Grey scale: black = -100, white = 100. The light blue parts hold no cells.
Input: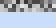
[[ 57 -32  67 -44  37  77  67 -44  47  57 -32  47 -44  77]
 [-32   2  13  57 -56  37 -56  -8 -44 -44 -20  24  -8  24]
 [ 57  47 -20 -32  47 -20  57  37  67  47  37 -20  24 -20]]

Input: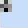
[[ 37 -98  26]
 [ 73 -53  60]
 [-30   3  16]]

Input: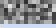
[[ -4 -62  39 -17   6  27  -4  27  -4  39 -37 -50 -17  65]
 [ -4 -50 -17 -37  27 -17 -50 -27 -27 -37 -27  -4  52 -50]
 [ 16 -17 -37  16  27  52 -37  16  -4  39 -50 -37   6 -50]
 [-27  27  77  27 -62  39  -4 -50 -62   6  16  52 -50  52]
 [ 16  39 -17   6 -27   6 -62  27  52  39 -37 -17  -4  16]
 [  6  65  16  39 -17  16 -27  27   6 -17   6  39  39 -37]]

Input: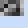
[[ -4 -85  18  29 -39  51]
 [ 51 -15 -39 -61 -61   7]
 [ -4   7 -50 -50 -26  41]
 [-50  41  -4 -26 -74  29]]

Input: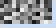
[[ -9 -70 -33  65 -21   4  -9  54  17 -70  41 -58 -33]
 [ 17 -58 -70  54  54 -21  41  -9 -82 -45  65  88  65]
 [-33 -45 -58  75  54 -21   4  30 -33 -94  65   4  17]
 [ 54   4   4  -9 -70  88  41  -9  30  30  17  -9 -70]
 [-58  30  -9  75 -33  41  54 -45   4 -21  65 -45 -33]
 [-58  75  65  30 -21  17  17 -45  41  41  30 -45 -58]]

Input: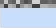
[[ 29 -49  41  29 -38  19  41  29 -49 -49  41  41  29  29]
 [-13  54 -13 -25  64 -13 -38 -25  64  64 -25 -25 -13 -25]]

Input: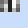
[[-15  17 -73  95  30]
 [-37  54 -73  42 -26]
 [  7  74 -73  95  -5]]

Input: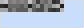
[[-63 -74 -18 -18 -18 -28  -5 -74 -18  16 -41   6  -5  29  41 -74]
 [ 29  29 -28  -5 -28 -28 -28  29 -28 -41 -41   6 -51 -63 -51  41]
 [ 41  51  -5   6  -5   6  -5  51   6 -51  -5 -18   6 -63 -51  51]]
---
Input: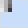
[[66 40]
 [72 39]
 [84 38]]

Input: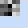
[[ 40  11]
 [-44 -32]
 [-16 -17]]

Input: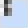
[[ 84 -58]
 [ 66 -21]
 [ 93 -55]]

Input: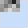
[[39 11]
 [21 -6]
 [14 39]]

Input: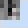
[[-35   0]
 [-47   0]
 [  4   0]]

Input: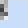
[[ 54  33]
 [-25  40]
 [-51  57]]

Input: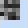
[[ 39 -55]
 [ -1 -62]
 [ 25  -3]]

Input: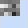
[[ -2  -7]
 [ 85  69]
 [  5 -16]]
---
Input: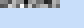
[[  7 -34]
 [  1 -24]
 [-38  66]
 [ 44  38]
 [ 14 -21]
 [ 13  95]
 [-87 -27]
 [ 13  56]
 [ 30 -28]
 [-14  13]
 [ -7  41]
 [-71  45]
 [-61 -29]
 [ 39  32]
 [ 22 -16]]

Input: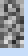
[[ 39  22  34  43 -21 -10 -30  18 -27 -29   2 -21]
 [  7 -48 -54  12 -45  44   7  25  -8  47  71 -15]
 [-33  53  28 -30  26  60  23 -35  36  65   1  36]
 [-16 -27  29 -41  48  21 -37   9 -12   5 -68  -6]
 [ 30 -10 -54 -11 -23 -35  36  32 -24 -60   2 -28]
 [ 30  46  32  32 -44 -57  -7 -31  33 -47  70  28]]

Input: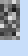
[[ 20 -51 -52 -15 -46   2  73 -31 -55   8]
 [ 29   6  28 -60  -8 -50  -8 -36 -30  -3]
 [ 13 -16 -34  13  77   9 -37 -38 -19   1]
 [ 70 -57 -82  43  43 -34  40 -37 -69  30]
 [ 15  -9 -43 -45 -26 -13 -31   7  69  -7]]

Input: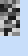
[[  9 -80 -70 -15  26  65  55   0  70]
 [ -8 -39 -68  -3  47 -54  16 -77 -72]
 [ 30 -58  47 -39 -80 -28  13 -67  68]
 [-31  25 -63 -42 -81  65 -10  66   8]
 [ 24  68 -82   1  64 -50 -81  56   7]]

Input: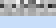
[[ 32 -53  56  38]
 [ 64  29  37  33]
 [ 57  42  35  22]
 [ 60 -46  62  35]
 [ 90  59  34  39]
 [-17  13  26  28]
 [ 81 -23  57  48]
 [ -7  11  31  33]
 [-22  14  28  34]
 [ 94 -15  54  48]
 [ 34 -38  56  32]
 [ 53  39  37  35]
 [ 41 -72  65  41]
 [ 38 -29  59  33]]

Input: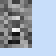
[[-22   4 -27 -16  26 -12  11  20 -48   5 -29  -8]
 [-17 -32 -39  28  -9  39 -32  22  27  -6  15 -34]
 [ 24  28 -20 -52  27 -17  -3 -18 -39  26 -84  -8]
 [-53  41   9 -37  53 -35 -34  93 -84 -31 -74  11]
 [-50  33   5 -27  66 -38 -45  82 -88 -24 -80  17]
 [ 13   4  34  -5 -39 -17  32 -27  34  15  33  19]
 [-15 -22  14   1  18  -6   4 -25 -18 -40  29  39]
 [-46  -6   9   4  32   3  -9  16 -54 -29 -52 -13]]

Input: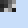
[[-60 -74 -61]
 [-51 -60  49]
 [-22  -8  13]
 [ 13  64 -79]]

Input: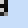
[[ 63 -91  60 -74]
 [-83 -89 -94   9]]
